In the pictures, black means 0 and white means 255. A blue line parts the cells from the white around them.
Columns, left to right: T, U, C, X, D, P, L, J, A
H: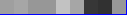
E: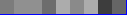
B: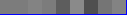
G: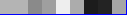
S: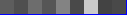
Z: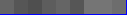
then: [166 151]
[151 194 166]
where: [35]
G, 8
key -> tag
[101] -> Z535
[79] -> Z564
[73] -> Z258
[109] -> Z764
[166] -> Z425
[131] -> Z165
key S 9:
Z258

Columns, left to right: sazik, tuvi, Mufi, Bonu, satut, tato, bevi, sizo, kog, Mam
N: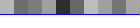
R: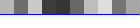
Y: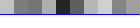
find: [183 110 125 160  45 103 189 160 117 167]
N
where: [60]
R, 4
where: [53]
R, 5
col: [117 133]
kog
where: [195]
Y, 1

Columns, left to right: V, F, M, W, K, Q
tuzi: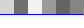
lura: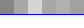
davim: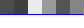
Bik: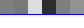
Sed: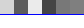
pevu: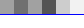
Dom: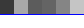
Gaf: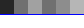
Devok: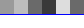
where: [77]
davim, 1
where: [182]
Gaf, 6
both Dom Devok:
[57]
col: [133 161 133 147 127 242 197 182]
Q
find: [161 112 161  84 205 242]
pevu
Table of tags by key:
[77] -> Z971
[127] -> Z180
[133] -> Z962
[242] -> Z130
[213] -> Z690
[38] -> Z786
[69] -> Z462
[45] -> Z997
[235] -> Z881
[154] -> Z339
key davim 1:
Z971
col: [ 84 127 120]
K

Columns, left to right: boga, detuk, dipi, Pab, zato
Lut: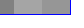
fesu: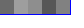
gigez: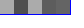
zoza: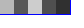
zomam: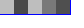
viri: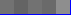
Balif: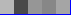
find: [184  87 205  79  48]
zoza
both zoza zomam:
[79]
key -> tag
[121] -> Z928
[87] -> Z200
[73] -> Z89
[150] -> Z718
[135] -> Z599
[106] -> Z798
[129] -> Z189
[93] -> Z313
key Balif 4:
Z599
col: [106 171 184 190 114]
boga
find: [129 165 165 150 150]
Lut
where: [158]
fesu, 2

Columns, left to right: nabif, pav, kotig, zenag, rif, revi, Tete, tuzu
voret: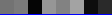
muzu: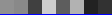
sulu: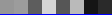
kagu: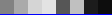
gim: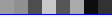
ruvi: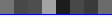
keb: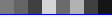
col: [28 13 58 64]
Tete
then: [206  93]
[178  34  50]
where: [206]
muzu, 4
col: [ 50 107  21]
tuzu
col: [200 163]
zenag
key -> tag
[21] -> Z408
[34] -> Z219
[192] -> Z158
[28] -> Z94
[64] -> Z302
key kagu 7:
Z94
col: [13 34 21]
Tete

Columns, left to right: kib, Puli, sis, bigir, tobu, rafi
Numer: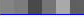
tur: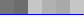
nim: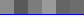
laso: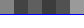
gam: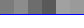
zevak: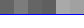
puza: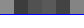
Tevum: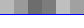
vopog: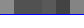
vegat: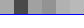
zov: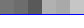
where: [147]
vegat, 4
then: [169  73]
[161 147 177]
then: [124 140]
[109  89 161]
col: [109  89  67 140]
Puli

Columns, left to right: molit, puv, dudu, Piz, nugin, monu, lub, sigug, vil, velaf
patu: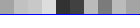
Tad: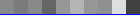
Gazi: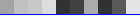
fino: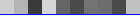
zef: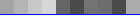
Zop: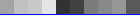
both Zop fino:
[193]
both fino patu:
[193]
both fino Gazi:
[193]

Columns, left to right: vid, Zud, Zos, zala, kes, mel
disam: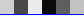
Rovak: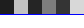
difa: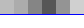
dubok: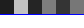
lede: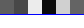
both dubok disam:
[194]
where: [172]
difa, 2
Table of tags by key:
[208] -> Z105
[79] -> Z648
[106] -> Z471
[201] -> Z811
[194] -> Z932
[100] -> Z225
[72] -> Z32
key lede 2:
Z32
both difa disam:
[208]
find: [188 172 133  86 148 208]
difa
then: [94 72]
[236  11 208]
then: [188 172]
[133  86 148]

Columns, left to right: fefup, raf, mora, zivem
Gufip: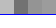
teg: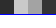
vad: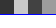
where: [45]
teg, 1
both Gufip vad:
[156]
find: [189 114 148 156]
Gufip
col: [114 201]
raf
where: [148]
Gufip, 3
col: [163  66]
mora

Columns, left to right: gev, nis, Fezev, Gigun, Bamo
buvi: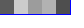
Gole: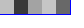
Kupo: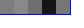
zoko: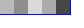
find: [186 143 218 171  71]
zoko
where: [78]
buvi, 5
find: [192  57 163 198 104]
Gole
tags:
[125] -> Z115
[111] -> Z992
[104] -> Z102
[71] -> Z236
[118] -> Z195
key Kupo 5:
Z195

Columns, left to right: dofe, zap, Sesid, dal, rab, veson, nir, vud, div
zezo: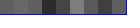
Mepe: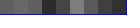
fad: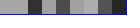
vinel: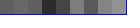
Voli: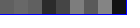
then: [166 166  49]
[160  76 160]
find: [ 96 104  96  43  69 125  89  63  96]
zezo
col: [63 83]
vud

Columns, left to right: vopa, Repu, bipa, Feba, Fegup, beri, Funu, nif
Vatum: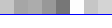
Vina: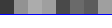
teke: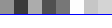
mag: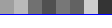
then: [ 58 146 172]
[159  73 106]
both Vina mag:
[159]
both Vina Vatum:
[172]
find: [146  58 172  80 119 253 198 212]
teke
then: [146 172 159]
[ 73 106  92]
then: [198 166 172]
[152 119 253]

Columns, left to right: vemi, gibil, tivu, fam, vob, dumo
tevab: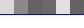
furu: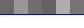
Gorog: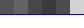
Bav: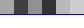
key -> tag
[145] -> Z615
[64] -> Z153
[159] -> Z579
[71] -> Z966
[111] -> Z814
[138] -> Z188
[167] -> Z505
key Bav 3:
Z615
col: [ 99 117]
dumo
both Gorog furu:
[99]
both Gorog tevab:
[99]
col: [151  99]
gibil

